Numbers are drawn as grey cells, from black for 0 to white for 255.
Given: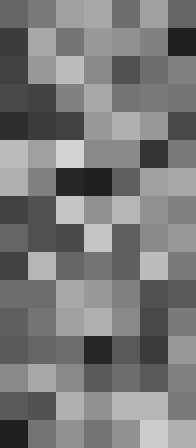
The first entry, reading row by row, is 101
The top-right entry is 101
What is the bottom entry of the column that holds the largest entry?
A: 145
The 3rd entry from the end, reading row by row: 145
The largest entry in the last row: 204
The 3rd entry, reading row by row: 160
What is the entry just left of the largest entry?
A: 160
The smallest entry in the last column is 32
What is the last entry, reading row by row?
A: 176
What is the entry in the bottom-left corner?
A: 32
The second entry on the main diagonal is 168
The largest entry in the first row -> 168
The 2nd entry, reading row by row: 122
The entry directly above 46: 73
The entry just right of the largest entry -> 137
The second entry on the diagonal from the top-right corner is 129
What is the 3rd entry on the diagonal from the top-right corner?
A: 81

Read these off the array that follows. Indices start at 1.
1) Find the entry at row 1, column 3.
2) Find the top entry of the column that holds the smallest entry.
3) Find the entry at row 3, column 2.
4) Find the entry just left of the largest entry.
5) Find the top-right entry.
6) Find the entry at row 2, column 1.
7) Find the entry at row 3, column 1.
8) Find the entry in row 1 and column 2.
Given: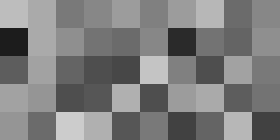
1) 121
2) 189
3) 162
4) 107
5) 135
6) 28
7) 93
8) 170

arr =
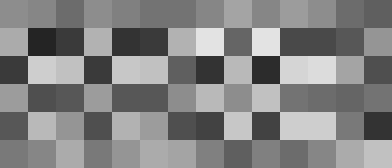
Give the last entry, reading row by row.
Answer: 193
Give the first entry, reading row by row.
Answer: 141
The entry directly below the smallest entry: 206
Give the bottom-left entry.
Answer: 121
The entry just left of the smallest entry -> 171
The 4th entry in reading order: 141
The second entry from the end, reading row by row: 171
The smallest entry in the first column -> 58
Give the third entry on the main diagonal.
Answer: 193
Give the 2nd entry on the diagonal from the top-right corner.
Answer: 87
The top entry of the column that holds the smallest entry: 134
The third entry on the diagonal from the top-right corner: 220
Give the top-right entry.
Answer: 95
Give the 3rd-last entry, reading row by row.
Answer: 134
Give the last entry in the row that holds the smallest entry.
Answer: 149
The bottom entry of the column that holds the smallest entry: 134
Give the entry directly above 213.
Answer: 73
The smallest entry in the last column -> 51
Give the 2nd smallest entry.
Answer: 44
